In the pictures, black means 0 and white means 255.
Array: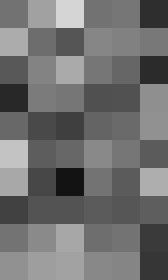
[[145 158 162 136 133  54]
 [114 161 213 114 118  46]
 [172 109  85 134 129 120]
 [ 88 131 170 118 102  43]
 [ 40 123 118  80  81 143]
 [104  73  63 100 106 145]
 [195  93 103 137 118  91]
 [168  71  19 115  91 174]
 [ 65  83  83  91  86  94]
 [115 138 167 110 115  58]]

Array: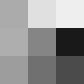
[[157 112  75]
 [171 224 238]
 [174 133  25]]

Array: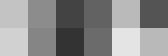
[[209 133  51 107 228 185]
 [195 140  67  98 186  84]]

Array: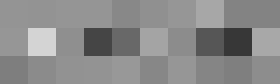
[[126 139 146 147 152 135 150 133 127 141]
 [148 147 149 149 136 144 150 167 131 131]
 [150 212 143  69 104 164 140  86  55 168]]

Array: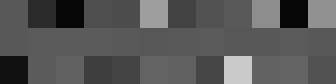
[[ 17  91  97  62  68  99  96  69 202  98  99  82]
 [ 88  42   6  78  76 158  66  81  89 141   6 145]
 [ 88  90  91  90  89  87  89  90  87  88  90  88]]

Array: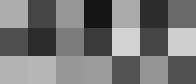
[[178 182 152 155  82 148  81]
 [174  69 151  21 170  44 104]
 [ 79  43 125  58 210  69 207]]
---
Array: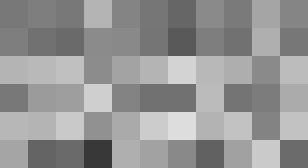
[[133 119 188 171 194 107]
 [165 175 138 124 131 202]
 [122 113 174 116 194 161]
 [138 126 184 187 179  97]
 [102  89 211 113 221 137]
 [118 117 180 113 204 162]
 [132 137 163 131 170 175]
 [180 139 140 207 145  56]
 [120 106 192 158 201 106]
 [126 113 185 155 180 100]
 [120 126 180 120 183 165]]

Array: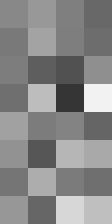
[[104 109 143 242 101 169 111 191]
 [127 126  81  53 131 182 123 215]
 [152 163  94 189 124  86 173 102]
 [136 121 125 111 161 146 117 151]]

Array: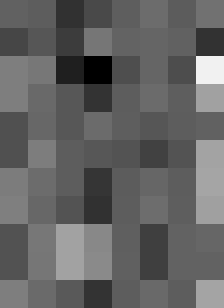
[[113  50 241 161  97 163 165 160 102  98 164]
 [ 92  97  77  94  93  83  93  94  98  98  93]
 [108 101 101 107  86  65 102 109  63  63 105]
 [ 94  99  78  93  94  83  92  93  95  96  93]
 [ 73 118   0  51 107  87  53  49 136 138  51]
 [ 49  60  31  87  87  93  93  83 162 162  89]
 [ 93  86 119 105 103 125 108 103 119 118 106]
 [ 97  70 126 126  80  80 124 127  82  82 126]]

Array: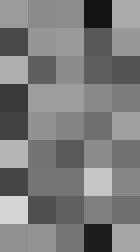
[[171 152  83 124 160 113 134 112 167]
 [ 19  88  94 137 111 139 198 127  29]
 [140 154 139 158 132  89 117  96 118]
 [139 150  95 157 146 116 118  79 147]
 [155  73 174  58  66 181  69 213 144]]

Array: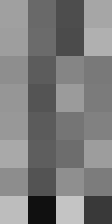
[[166 176 121 123 129 157 124  57]
 [ 77  75 133 155 117 109 143 196]
 [105 107  92  84  91  94  83  16]
 [160 158 142 150 152 169 141 189]]

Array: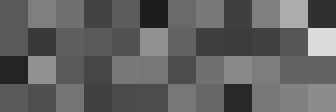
[[ 48 220  99 140]
 [172  86  99 128]
 [127  65 125 119]
 [ 64  60 137  40]
 [120  64 112 103]
 [105  99  76 118]
 [ 30 144 118  76]
 [ 92  81 120  75]
 [ 67  89  69  65]
 [113  95  90 116]
 [127  56 146  78]
 [ 89  89  35  90]]
